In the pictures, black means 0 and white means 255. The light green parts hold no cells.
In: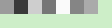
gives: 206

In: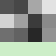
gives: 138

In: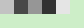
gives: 194

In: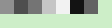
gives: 116

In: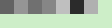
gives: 112

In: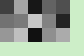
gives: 151
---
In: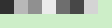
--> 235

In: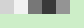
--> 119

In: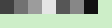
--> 229

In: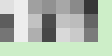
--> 77

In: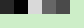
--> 217

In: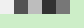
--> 189

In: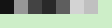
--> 41

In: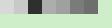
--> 173

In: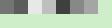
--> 191
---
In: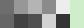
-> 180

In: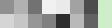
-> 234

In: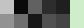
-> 97

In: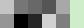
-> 104

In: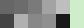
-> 122

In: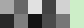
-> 225

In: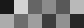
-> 139

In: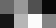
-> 152

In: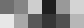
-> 31
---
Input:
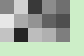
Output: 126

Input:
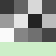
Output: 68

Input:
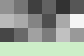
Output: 153

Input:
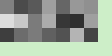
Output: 68

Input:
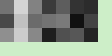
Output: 36

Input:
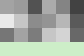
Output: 104

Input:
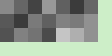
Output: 145
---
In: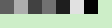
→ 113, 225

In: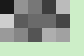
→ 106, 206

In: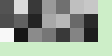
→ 168, 248

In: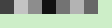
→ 17, 195

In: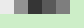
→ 53, 235

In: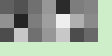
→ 159, 238

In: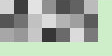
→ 219, 227

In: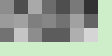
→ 134, 213
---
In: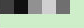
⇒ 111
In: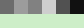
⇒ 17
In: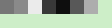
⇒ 173
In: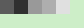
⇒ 224
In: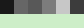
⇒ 60
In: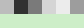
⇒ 157
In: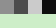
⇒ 14
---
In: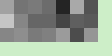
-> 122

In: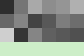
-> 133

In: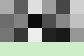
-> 237

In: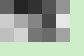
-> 118

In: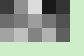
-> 131

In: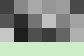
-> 79
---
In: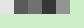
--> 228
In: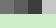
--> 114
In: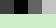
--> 62
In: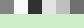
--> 132
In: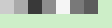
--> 204
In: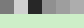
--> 122
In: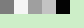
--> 124
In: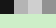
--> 21
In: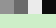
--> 147
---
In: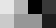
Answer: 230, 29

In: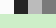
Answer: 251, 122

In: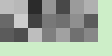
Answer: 190, 135

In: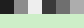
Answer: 30, 173

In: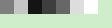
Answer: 126, 255

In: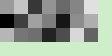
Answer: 155, 99

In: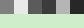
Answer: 127, 39
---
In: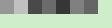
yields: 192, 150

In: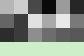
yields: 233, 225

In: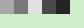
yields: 224, 168

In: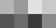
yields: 225, 201

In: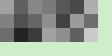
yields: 202, 174

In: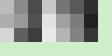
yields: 233, 226
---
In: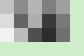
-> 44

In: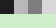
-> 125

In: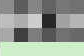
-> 113

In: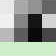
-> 9

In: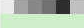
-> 46

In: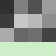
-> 111
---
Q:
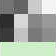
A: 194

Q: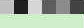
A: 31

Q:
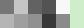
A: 159

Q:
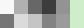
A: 219

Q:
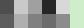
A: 175

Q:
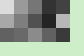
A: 105

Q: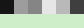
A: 157

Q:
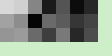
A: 155
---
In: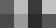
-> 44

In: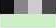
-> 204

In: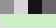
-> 20

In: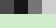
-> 118

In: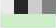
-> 205

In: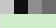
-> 142
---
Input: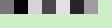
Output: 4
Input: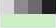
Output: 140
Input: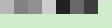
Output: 131
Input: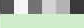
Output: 245
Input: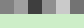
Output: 159
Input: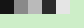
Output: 137
